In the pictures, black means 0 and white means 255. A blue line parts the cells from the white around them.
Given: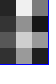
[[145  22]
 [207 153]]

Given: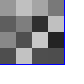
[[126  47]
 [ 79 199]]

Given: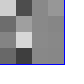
[[159 137]
 [215 138]]

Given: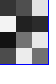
[[ 33  43]
 [115 232]]

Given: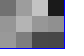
[[180 151]
 [126  72]]

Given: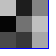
[[114 192]
 [ 56 168]]

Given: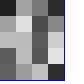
[[224  76]
 [187  91]]

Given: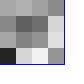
[[ 96 111]
 [131 147]]

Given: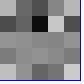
[[ 99  13]
 [144 135]]
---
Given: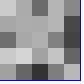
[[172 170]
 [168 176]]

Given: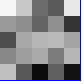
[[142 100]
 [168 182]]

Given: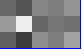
[[237 103]
 [ 61 142]]

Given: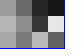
[[140  54]
 [122 185]]

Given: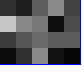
[[135 120]
 [ 85 105]]

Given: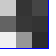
[[ 55  51]
 [151  43]]
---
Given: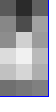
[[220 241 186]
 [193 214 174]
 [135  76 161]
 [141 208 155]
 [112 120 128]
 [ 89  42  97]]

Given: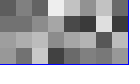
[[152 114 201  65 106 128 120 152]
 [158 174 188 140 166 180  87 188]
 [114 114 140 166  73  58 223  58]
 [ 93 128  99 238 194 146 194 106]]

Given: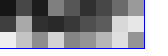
[[238 195 141 210 133 148 182 223 148]
 [ 63 169  48  40  55  79  92 216 230]
 [ 22  71  28 127  85  48  71 107 154]]

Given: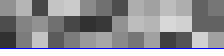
[[ 49 124 196  91 124 154 167 138 118 161  64  84 209 161]
 [ 77 131 146 112  71  49  56 146 189 181 215 209  98  98]
 [146 181  71 196 203 138 112  77 174 161 189 174  98 118]]

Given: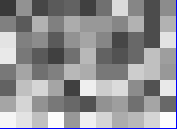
[[ 98 192 213 165  64 239 205 219 140  82 233]
 [245 227 192 252 152 239 213 172 184 213 252]
 [128  90 178 128 172 152 152 134 178  76 178]
 [165 213 146 120 104  82 146 158 112 165 104]
 [227 128 140  90 146 165 134  70 104  76 227]
 [120 165 112 128 184 172 120 120 205 192 152]
 [233 120  90  64 112 184  98  82 104 192 158]
 [ 57 146  70  90  98  64 112 219 134  76 140]]

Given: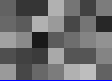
[[104  91 177 154  71 117  39]
 [154  71 104 124 177 190  98]
 [ 79  65  59 169  85  85 132]
 [ 98  53  53 177 117  65 124]
 [161 138  25  91 110 132 146]]

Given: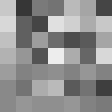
[[137 115 172 186  90 115  62]
 [192  96 157 108  76  90 165]
 [137 150 143 143 150 130 122]
 [157 130 137 143 130 150 130]
 [200  54 122 115 186 165  69]
 [178 150  83 237 172 102 216]
 [216  96  69 224 208 172 200]]

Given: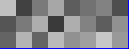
[[ 85 122 174  58 174 130  93 145]
 [192  65 122 167  93 114 130  78]
 [100 180 100 186 145 159 199 153]]

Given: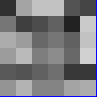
[[ 48 164 194 194  83  69]
 [148 179 132 132 164 172]
 [156 186 126 140 104 209]
 [172 156 104 118  97 194]
 [ 89  83  97 111  56  56]
 [118  63  76  97  34 202]]
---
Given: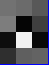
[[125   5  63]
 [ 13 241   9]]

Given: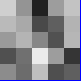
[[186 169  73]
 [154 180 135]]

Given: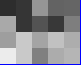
[[169  53  83]
 [158 201 164]]

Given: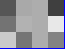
[[115 178 173]
 [202 117 173]]

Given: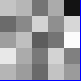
[[107 137 211]
 [158 191  93]]

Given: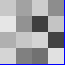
[[230 146  63]
 [176 199 212]]

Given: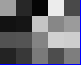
[[ 18  21 197]
 [ 82  84 132]]

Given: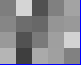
[[134 109 104]
 [153  82 122]]
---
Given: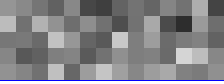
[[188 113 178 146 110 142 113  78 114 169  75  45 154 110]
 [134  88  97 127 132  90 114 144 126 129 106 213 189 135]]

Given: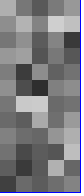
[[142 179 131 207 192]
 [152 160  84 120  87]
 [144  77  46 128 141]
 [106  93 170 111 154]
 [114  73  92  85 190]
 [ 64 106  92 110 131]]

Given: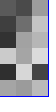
[[ 63 110 196]
 [203 165 219]
 [165 155 186]]

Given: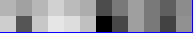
[[207  86 199 231 220 191   1  72 158 122  67 145]]

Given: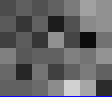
[[ 90  55  97  29  81 138 144]
 [128  88  97  97 129 116 147]
 [ 97  97 107 141 209 166  43]]

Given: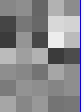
[[ 69 119 105 216 212]
 [188 159 177  59  75]
 [123 146 143 133 143]]
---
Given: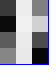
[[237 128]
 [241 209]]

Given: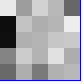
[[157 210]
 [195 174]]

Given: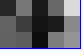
[[119  26]
 [ 61  20]]

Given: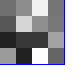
[[141 241]
 [214 143]]

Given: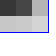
[[ 70 180]
 [201 212]]

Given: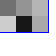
[[148 181]
 [ 23 169]]

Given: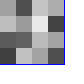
[[ 79 195]
 [155 233]]

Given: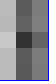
[[ 91 123]
 [ 98 127]]

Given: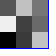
[[192 117]
 [ 64 106]]
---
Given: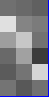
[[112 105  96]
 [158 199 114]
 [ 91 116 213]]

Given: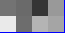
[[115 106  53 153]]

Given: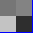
[[118 131]]

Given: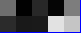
[[110   1  40   5 125]]

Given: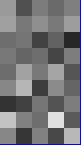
[[154  80 124 106 126]
 [110 117  66  98  39]
 [109 162 121 165  86]
 [ 51  65 119  82 125]
 [135  54 130  71 184]]

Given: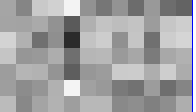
[[165 133 201 209 243 146 118 147 108 153 109  99]
 [211 177 112 143  43 195 205 144 197 112 205 213]
 [157 181 178 148  94 151 156 203 204 174 206 172]
 [187 136 164 178 158 184 184 137 142 128 142 174]]
